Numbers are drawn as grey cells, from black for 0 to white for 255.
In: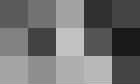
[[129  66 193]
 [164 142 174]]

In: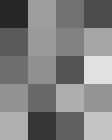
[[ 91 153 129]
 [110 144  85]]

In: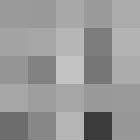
[[163 166 182]
 [149 129 195]]

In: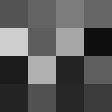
[[206  93 167]
 [ 28 177  36]]

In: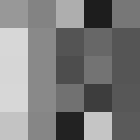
[[215 137  84]
 [214 137  77]]

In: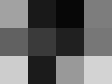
[[ 97  58  32]
 [205  27 153]]

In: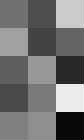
[[160  67 101]
 [ 94 151  41]]

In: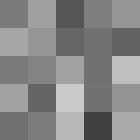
[[165 149 102]
 [123 132 161]]

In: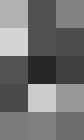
[[212  80  77]
 [ 82  39  64]]
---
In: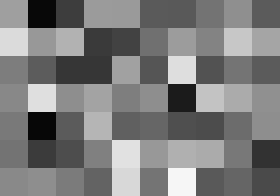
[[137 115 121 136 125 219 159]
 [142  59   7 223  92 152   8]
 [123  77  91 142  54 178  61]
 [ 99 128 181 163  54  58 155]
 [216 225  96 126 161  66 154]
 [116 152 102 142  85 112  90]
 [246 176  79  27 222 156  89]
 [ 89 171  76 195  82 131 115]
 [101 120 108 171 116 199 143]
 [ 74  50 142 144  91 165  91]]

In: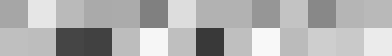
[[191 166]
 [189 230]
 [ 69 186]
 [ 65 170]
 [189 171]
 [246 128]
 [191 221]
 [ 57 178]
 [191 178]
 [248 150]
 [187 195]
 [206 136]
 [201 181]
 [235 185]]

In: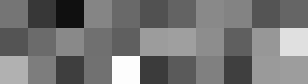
[[177  84 117]
 [125 107  55]
 [ 62 137  16]
 [113 112 133]
 [253  95 105]
 [ 59 156  81]
 [ 90 159  99]
 [128 141 137]
 [ 63  95 131]
 [154 151  84]
 [157 224 101]]

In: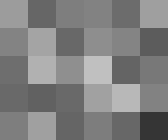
[[126 105 110 131 156]
 [160  97 177 164 102]
 [101 105 143 104 126]
 [125 161 192 142 130]
 [103 184 100 132 108]
 [ 53 130 120  92 159]]

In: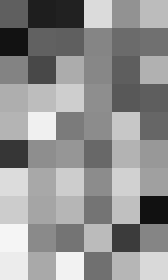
[[236 245 204 220  54 180 174 131  18  95]
 [169 138 165 168 142 240 189  72  97  30]
 [242 116 182 205 150 123 206 172  95  33]
 [112 187 116 140 104 140 142 135 133 219]
 [182  59 192 209 179 199  88  94 107 146]
 [217 133  17 160 152 102  94 177 112 188]]

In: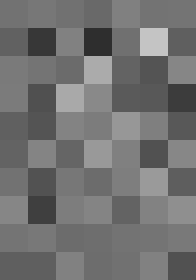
[[ 95 116 134 114  99  96 123 122  97 114]
 [ 95 120  63  82 132  84  80 116  55 119]
 [129 108 125 119 101 131 169 107 129 113]
 [109 110 132 108 153 124 137 171  46 105]
 [113 115  99 126 128 151  90  99 112 128]
 [129 116 130 154  81 127  88  84 196 115]
 [ 81 121 143  94 135  88  60 134  95 116]]

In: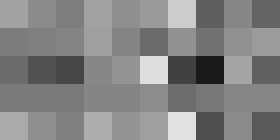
[[170 122 107 124 163]
 [142 121  82 127 139]
 [128 121  70 132 126]
 [173 133 135 159 161]
 [148 132 148 132 143]
 [159 140 222 107 154]
 [225 109  65 146 204]
 [ 79 119  26 113  95]
 [139 134 165 144 135]
 [ 89 134  97 155 100]]

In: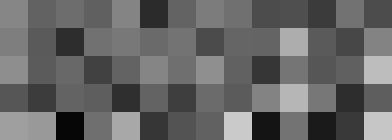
[[159  86 142 126 134]
 [153  60  91  90  98]
 [  6  99 104  45 109]
 [111  94  65 113  96]
 [168  47  99 120 132]
 [ 54  99 133 106  43]
 [ 83  62 111 115  99]
 [ 97 107 143  75 124]
 [202  91  97 101 112]
 [ 20 131  54 100  76]
 [115 182 117 173  79]
 [ 26 119  86  90  59]
 [ 57  45  96  71 114]
 [198  94 189 131  76]]
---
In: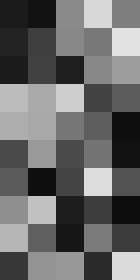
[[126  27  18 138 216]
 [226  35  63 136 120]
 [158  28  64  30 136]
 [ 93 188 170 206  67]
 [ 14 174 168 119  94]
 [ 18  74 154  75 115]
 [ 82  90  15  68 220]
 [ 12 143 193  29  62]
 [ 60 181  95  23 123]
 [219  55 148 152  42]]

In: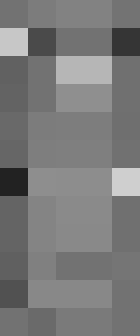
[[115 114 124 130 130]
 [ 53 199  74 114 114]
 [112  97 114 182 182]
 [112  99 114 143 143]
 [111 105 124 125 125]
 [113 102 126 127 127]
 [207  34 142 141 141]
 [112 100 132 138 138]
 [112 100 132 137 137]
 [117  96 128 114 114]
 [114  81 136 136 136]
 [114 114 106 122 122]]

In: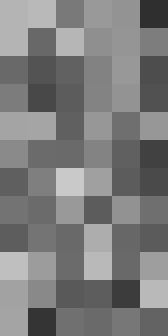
[[ 47 180 185 121 153 147]
 [125 180 104 182 143 149]
 [ 77 105  83  97 130 152]
 [ 81 124  72  92 131 147]
 [151 164 165  96 151 111]
 [ 65 138 107 106 131  96]
 [ 74  95 127 201 160  92]
 [111 115 107 153  92 146]
 [ 91  93 116 105 173 103]
 [158 191 156 107 185 105]
 [185 162 137  89  93  60]
 [ 99 164  52 112 106 119]]

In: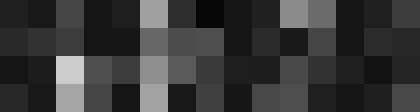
[[ 61  31  24  69  21  30 160  45   6  21  31 139 108  22  31]
 [ 38  41  50  60  21  22 103  76  78  21  42  25  69  21  44]
 [ 36  21  28 204  79  60 143  89  58  30  29  72  50  31  18]
 [ 71  40  24 165  69  21 162  24  64  22  71  78  31  22  30]]

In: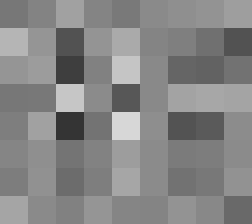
[[158 119 131 161 132 121 138 143 147]
 [ 82 181 149  82 148 170 132 127 112]
 [114 149 156  62 129 197 137 101  98]
 [164 119 120 198 139  87 137 163 167]
 [140 126 161  52 115 215 142  83  90]
 [139 133 143 116 130 157 139 123 125]
 [146 125 145 108 126 166 139 114 120]
 [105 165 138 129 149 133 132 147 136]]

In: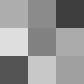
[[ 62 174 139]
 [170 222 130]
 [160  84 200]]

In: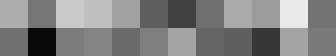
[[115 173 117 202 191 161  95  65 111 170 156 233]
 [122 112   9 124 132 106 126 164 101  95  55 164]]
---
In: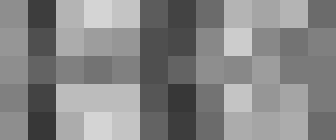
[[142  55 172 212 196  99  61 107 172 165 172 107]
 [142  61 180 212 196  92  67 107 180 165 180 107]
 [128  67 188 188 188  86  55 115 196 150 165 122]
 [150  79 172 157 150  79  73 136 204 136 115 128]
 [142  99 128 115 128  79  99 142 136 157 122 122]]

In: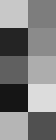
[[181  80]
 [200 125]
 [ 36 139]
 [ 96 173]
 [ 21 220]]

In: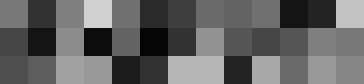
[[ 70  20 140  12  99   5  50 146  86  70  86 127 120]
 [120  50 127 209 112  42  62 106  99 112  20  35 195]
 [ 78  93 161 153  28  50 181 181  35 168 106 153 133]]

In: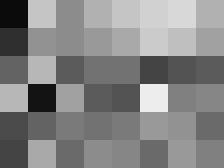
[[183  19 161  91  83 237 128 134]
 [ 75  99 122 114 122 153 146 106]
 [ 47 146 140 153 169 203 191 161]
 [ 68 169 106 140 134 106 153 128]
 [ 99 183  91 114 114  68  83  91]
 [ 11 197 140 177 197 209 216 177]]

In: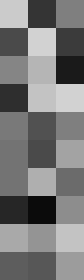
[[ 38  11 141]
 [203  52 127]
 [115  74 163]
 [121  81 127]
 [ 93  87 156]
 [169 148 195]
 [115 175 107]
 [133 181  26]
 [ 46 195 210]
 [ 74 210  59]]

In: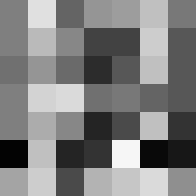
[[112 149 106  44  87 192  87]
 [127 172 135  36  74 192  51]
 [127 186 135  66  66 205  87]
 [  3 192  36  51 246   9  23]
 [164 205  74 179 198 218 143]
 [127 211 218 112 120 100  87]
 [127 224 100 149 157 192 120]]
